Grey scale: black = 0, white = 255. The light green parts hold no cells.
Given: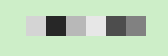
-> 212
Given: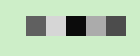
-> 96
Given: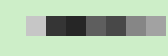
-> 198
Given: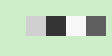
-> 208
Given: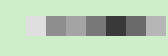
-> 223
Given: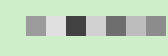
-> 155
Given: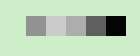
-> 146
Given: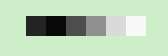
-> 36
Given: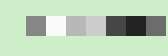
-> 134
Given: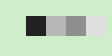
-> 34
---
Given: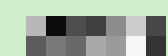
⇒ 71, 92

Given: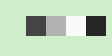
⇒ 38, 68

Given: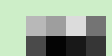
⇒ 116, 74

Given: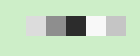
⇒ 197, 220

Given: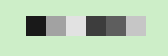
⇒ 198, 25

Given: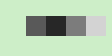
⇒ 211, 89

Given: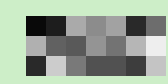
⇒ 109, 41

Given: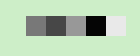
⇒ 233, 120
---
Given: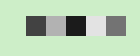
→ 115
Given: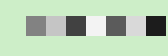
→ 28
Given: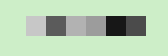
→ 75
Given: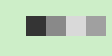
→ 160
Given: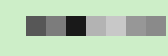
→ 138
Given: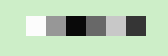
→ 53
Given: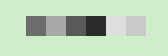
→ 202
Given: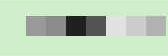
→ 177
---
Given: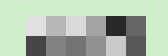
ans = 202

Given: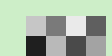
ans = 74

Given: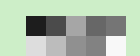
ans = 130

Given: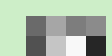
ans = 248

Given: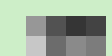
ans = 138

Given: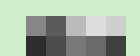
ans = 106

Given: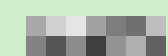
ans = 175
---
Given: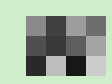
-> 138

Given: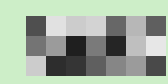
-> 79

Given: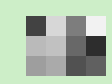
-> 66

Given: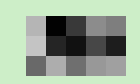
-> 181

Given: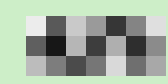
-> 236

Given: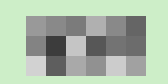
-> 153

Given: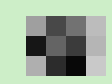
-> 159

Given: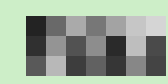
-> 35

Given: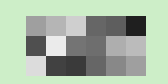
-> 159

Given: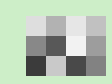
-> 222
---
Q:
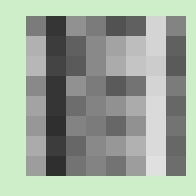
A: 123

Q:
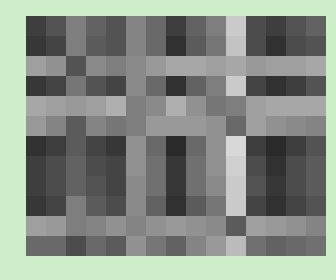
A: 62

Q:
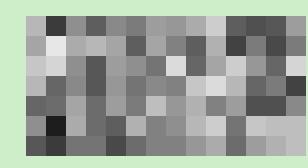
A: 183

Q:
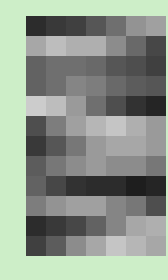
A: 44

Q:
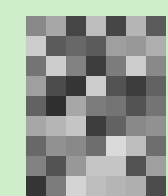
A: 137
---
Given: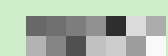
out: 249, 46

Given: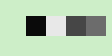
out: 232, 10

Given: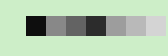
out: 212, 14

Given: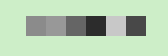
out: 200, 44

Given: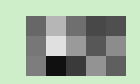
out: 224, 16

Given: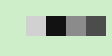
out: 209, 18

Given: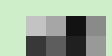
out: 195, 18
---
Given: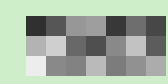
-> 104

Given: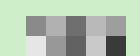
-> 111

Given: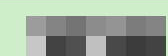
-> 116

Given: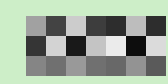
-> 25

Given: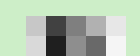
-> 127

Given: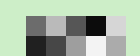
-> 86

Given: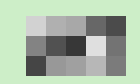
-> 55
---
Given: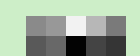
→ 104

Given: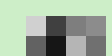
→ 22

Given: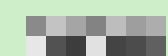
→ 82

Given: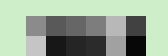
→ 23

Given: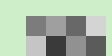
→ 58

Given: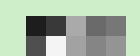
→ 244

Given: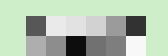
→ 141

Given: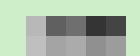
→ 164

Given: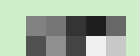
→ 143
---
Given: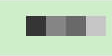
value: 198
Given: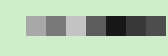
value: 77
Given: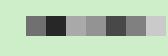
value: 202
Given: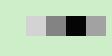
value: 162
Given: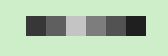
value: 31
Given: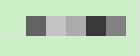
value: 129
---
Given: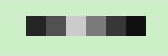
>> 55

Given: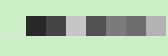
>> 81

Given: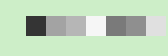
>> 143

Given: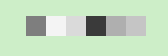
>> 175

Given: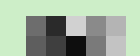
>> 63

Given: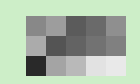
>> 91

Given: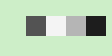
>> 181
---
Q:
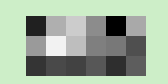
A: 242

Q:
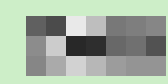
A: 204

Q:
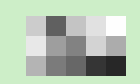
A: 158

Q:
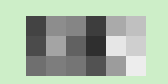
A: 164

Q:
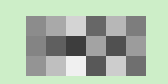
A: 95

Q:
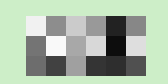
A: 249

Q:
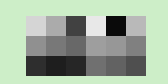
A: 120

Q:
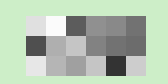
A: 175

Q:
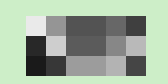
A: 206

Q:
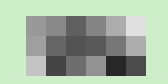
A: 102
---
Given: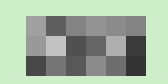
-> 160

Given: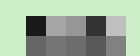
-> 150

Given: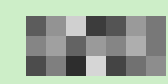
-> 174

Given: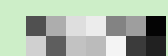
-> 222

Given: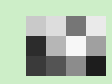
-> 221

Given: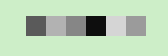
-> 155

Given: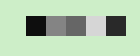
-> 102

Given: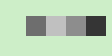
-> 110

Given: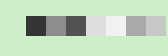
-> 199

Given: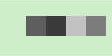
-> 94
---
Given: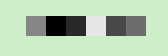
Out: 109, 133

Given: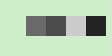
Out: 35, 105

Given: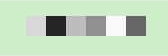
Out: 102, 215

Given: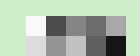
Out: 168, 220

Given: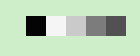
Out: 81, 4

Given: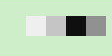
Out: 145, 239
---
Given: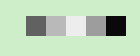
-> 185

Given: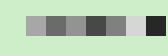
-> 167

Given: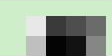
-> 191

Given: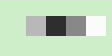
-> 184

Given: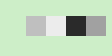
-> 191

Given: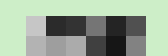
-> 179

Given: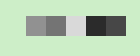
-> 145
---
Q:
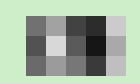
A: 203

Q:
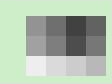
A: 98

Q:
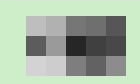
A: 86

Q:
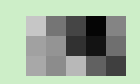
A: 132

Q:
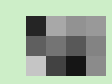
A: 153

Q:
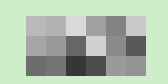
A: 201
